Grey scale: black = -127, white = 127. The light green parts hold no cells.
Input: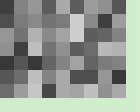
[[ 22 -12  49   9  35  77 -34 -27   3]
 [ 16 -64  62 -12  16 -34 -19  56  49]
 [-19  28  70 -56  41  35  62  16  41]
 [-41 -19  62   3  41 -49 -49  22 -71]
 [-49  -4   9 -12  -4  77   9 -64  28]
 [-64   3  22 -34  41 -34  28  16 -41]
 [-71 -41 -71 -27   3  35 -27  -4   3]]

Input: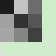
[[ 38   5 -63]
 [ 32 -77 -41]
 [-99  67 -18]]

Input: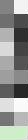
[[ 96 122]
 [ 89 -59]
 [ 50 -80]
 [ 42 -44]
 [ 30  10]
 [  3 115]
 [-10  56]
 [-16 -52]
 [-36 -87]]

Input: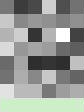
[[ 98  58  58  -7  29  45]
 [ 90  23  37  29 -21 -33]
 [ 72   8  23  16   0  16]
 [ 51  78 -75  51 127 -61]
 [ -7 -67 -54  78 -48 -13]
 [-13  45   8  72  -7 -27]
 [-21  37 -81 -75 -81  64]]

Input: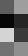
[[  84  -69]
 [ -13   15]
 [ -33   30]
 [-120  -90]]

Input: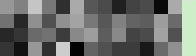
[[  23    1   69   -7  -80   42  -40  -52  -95  -60  -52 -118   42]
 [ -13  -88   16  -46   16   35   -7  -40    1  -28  -34   29  -21]
 [ -74 -110   23  -80   77 -124  -28  -46  -67  -67 -102  -21   16]
 [ -88  -74  -21  -13  -67    9   29  -34    9  -60  -52   35  -46]]

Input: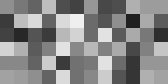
[[ 83  48 -36   1  98   8  56   1  42 -55   1  69]
 [ 34  28  15 -28  90 -14   8  76 -43 -74  48  34]
 [ 15  -7 -28  62 -49 -61  22 -55 -49  48  28  28]
 [  8   8 -28  76 -68 -14  -7  98 -20 -74  22  22]
 [-61 -88 -43 -68  56  83 -20  98 -36  42  -7 -81]
 [-68  62  90 -28  90 111 -20 -43  15 -95  42 -36]]
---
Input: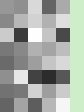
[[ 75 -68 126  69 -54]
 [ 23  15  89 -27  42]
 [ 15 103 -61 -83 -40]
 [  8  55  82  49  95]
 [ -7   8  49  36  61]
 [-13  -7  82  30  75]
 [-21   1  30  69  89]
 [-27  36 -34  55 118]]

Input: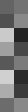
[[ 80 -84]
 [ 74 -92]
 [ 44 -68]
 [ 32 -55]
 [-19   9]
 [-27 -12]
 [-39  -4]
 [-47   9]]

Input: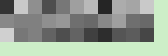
[[ 80  -8   0 -28 -49 -28 -63 -82 -42 -35 -57]
 [  8   0   0  15  23 -16 -22   8  31 -16 -22]
 [-75  73  15 -49  -8  31  57 -90  44  37  73]]

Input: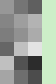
[[ 64 -45 -83]
 [ 37 -17 -51]
 [ 23 -10 -32]
 [  5  30  51]
 [ -2  17  43]
 [-25  64  99]]

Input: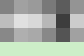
[[ 61  96  88  55 -66  76]
 [  8  47  41   8 -43  33]
 [  2  33  26  -6 -35  20]]

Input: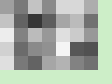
[[109   2  59  24  95  75  24]
 [ 95  -6 -28  38  51   2 -14]
 [ 81 -20  10  17 117 -40 -46]
 [ 67 -28 -73 -34  38  59 -14]
 [ 31  -6  67  10  88  88  45]]

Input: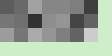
[[ 28  -9  42  21  -1 -28  76]
 [ -9 -15 -77  14  21 -58 -28]
 [-35 -22  34   6   6  -1 -65]]

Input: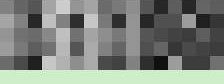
[[  36    2  -88   63    2  -81   70   -6  -81   20  -88  -47  -47   28
   -96  -73]
 [  28   -6  -34  -14   55  -41   42    2  -26   20  -47  -26  -73  -53
   -61  -67]
 [  20  -14  -20    8   63  -14   36   14   -6   20  -41  -53  -61  -67
   -34  -61]
 [   2  -26  -41   36   76   20   36  -20   -6   14  -41  -88  -34  -88
   -26  -34]
 [ -20  -53  -96   70   49   14   42  -53  -61    2  -81 -111   28  -67
   -67  -14]]

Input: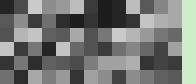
[[ 68 -68  -8 -90  68 -23 -45 -68 -15   6 -23 -60  33]
 [-15 -82  40  -2  25 -75  33  13 -60  13  -8 -31 -38]
 [-38  13 -68 -15 -82 -98 -75 -98 -90 -75  68  47  40]
 [-45  53  68 -31 -38  40 -45  -8  74  53  25  -8 -23]
 [-75  -8 -82 -31 -38 -52  -2  33  33  47 -75 -60 -68]
 [-90 -52  74  13  25  61 -68 -98 -90  61 -38   6  40]]
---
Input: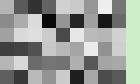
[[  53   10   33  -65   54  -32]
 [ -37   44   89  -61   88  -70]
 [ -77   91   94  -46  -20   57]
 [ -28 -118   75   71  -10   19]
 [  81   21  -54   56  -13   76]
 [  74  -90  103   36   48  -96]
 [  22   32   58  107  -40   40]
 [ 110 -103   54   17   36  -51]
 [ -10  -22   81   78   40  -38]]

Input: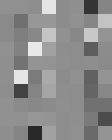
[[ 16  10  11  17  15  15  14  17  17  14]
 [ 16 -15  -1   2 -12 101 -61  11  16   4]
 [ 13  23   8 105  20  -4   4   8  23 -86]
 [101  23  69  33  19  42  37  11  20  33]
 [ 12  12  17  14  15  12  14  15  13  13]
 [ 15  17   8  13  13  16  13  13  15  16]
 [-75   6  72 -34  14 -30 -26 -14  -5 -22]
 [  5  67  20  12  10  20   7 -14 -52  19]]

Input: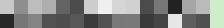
[[ 72 -87]
 [ 14  -8]
 [ 61   4]
 [ 46 -46]
 [-28 -50]
 [-52 -40]
 [ 77 -68]
 [111 -46]
 [ 86  -7]
 [ 81  -6]
 [-52 -69]
 [ -8 -59]
 [-93 102]
 [ 37 -33]
 [ 58 -47]]

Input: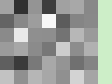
[[ 35 -27  10  27 -32  66]
 [-79   8 105  39 -68  16]
 [ 20  29  15  11  -6  54]
 [-66 119  14  -8  40  39]
 [ 33 -35 -12  77  20  16]
 [ 40   5  55  13 -15  83]
 [  8   9  26  49   4  37]]

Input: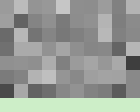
[[ 27  31 -21 -15  16  -4 -53]
 [ 59 -28  55  42  18   3  40]
 [ 20   4 -11  42  15  51 -29]
 [ 24  16   5  18  45  63 -17]
 [ 70  -5  -7  37   0  21   7]
 [ 14  13   0  15  27   9  18]
 [ 13  17   8   6  37  31   2]
 [ 28  52  56   8  23  35  -3]
 [  1  -1   1 -27  41  34 -36]
 [ 51  11   9  54 -65   9   9]]

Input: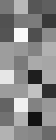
[[  -7  -46  -43   29   29  102   28  -28  -14   50]
 [  56   -5  121   23   -5   10   27  112   50   11]
 [ -41   -3  -48    3   42  -97   65    2 -109    7]
 [ -32  -71   12   49   38   42  -81   24   32  -21]]
